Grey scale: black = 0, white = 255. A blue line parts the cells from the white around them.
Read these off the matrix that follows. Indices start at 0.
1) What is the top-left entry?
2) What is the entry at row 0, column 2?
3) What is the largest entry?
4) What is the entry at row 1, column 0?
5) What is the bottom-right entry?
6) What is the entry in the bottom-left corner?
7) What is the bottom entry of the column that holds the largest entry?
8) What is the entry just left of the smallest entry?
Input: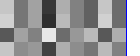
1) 198
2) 162
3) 231
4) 209
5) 129
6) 198
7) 65
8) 162

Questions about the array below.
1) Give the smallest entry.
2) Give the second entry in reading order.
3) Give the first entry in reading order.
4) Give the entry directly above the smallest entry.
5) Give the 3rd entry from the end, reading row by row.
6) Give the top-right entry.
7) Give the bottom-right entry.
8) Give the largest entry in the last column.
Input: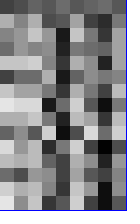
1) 2
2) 77
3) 65
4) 108
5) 65
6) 87
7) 87
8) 207

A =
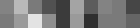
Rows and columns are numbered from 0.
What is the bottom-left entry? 122
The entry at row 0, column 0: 131
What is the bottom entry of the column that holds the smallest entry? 47
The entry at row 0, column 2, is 122

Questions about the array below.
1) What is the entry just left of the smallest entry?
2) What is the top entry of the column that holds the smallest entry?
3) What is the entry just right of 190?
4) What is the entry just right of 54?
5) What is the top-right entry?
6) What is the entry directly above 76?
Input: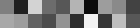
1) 180
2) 11
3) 87
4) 190
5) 66
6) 108

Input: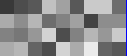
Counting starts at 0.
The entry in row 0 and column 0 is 57
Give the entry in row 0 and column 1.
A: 77
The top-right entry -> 109
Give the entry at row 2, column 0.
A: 130
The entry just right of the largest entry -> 100
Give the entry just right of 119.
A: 151
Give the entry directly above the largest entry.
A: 182
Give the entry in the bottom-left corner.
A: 171
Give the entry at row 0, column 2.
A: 88
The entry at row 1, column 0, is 171

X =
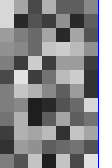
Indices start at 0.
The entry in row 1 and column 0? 215
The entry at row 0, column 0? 215
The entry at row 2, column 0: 156
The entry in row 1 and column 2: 83
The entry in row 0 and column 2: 73
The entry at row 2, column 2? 106
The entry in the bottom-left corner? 126
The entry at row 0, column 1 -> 165
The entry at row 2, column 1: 126

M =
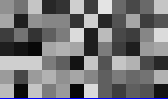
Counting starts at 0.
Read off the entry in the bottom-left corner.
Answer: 187
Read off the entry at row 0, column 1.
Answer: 115
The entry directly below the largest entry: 39
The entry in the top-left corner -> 145
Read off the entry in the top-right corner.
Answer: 197
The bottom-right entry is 19
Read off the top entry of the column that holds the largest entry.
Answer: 228
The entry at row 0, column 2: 197
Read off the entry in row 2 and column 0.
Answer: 61
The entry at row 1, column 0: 166
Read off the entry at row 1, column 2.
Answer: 145
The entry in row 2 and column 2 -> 51
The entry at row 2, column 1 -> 115

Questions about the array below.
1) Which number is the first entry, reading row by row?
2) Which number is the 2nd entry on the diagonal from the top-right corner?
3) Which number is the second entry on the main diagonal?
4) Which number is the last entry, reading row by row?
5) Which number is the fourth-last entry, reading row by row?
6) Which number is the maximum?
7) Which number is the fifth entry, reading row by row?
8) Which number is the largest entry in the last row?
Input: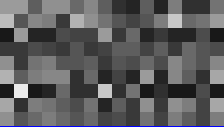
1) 155
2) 115
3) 85
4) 125
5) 125
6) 234
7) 144
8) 144

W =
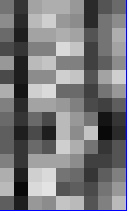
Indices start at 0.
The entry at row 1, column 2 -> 186
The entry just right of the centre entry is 128
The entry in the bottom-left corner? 94
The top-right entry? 106
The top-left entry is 116
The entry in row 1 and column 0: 140
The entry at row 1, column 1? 42
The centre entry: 152
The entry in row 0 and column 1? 53
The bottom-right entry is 186
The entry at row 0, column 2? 163
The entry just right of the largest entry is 84
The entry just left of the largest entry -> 218
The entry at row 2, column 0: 106
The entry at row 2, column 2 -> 163
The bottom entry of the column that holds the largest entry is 140
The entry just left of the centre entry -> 163

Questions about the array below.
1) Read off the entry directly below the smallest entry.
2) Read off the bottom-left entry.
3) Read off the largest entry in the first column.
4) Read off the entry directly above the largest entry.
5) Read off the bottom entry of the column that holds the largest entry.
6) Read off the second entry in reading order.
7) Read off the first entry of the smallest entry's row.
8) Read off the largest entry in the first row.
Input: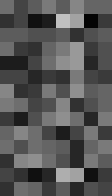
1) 80
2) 49
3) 134
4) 92
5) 92
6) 68
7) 49
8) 134

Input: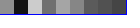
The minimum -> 19
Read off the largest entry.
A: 204
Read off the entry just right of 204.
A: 112

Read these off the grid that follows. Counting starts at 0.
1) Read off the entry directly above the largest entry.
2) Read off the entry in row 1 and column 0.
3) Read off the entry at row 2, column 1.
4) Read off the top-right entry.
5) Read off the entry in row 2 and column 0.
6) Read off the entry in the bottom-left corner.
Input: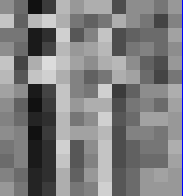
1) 68
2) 196
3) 118
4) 152
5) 118
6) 152

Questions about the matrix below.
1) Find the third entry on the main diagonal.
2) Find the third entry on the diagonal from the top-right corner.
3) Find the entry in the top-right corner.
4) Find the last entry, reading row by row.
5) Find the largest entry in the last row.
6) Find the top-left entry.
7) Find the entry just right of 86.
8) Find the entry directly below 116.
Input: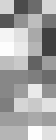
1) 169
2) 225
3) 213
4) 225
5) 253
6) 213
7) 146
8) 64

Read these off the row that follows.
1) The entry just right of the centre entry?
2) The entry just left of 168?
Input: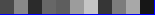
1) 197
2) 124
